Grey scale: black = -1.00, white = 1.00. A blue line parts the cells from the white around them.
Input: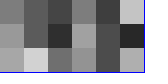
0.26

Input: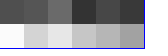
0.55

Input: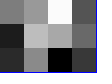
0.48

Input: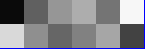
0.01

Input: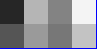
0.21

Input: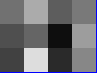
-0.21

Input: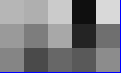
0.32

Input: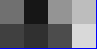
-0.62

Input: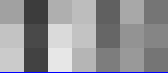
-0.20

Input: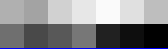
-0.74
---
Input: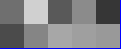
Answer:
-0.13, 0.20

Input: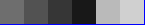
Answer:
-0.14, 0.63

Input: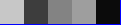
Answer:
0.56, -0.91

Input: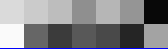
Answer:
0.71, 0.28

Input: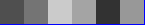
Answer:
-0.38, 0.19

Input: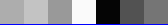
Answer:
0.36, -0.08

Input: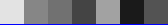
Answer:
0.78, -0.35

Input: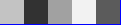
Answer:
0.53, -0.29

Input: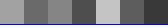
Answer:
0.27, -0.55
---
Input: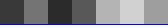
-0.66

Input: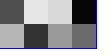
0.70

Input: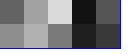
0.71

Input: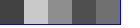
0.11

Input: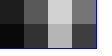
0.65

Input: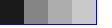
0.36

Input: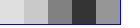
0.01

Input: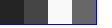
0.95

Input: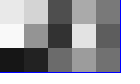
-0.39

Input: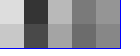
0.45
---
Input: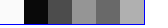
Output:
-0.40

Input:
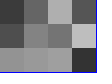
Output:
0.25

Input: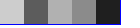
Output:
0.39

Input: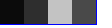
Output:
0.53

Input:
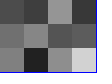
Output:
0.11

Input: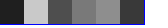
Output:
-0.39

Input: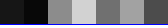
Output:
0.10

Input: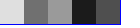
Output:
0.21

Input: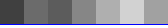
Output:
-0.28
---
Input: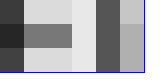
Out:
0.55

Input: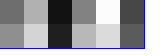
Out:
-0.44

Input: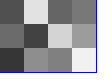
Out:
-0.06

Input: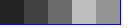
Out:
0.16

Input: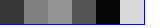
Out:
0.70

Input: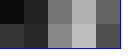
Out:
-0.21
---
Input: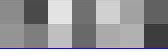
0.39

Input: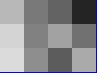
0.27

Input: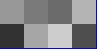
0.61

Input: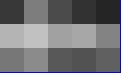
0.31

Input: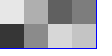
0.69

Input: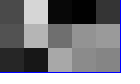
0.15

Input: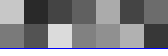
0.39
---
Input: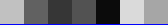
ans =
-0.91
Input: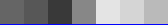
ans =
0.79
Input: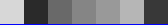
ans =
0.20
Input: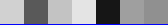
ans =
-0.83
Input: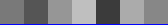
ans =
-0.54
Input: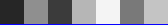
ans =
0.91
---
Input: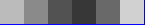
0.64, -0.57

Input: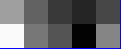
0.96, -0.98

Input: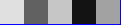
0.76, -0.85

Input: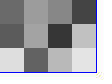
0.79, -0.58

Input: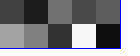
0.94, -0.89

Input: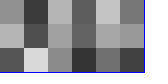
0.70, -0.59
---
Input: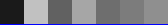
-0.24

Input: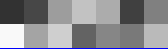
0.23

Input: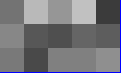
0.18

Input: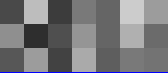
-0.53

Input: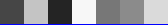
-0.72

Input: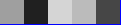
0.67

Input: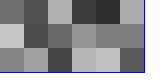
0.38
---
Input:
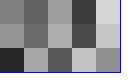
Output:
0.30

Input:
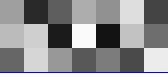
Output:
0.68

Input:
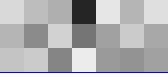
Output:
0.59

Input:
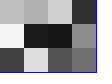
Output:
0.74

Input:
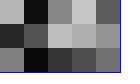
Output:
-0.94

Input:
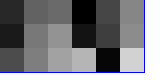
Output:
-0.01

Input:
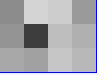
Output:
0.26

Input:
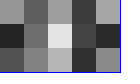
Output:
0.02

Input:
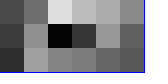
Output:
0.25

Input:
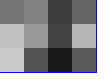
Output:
-0.36
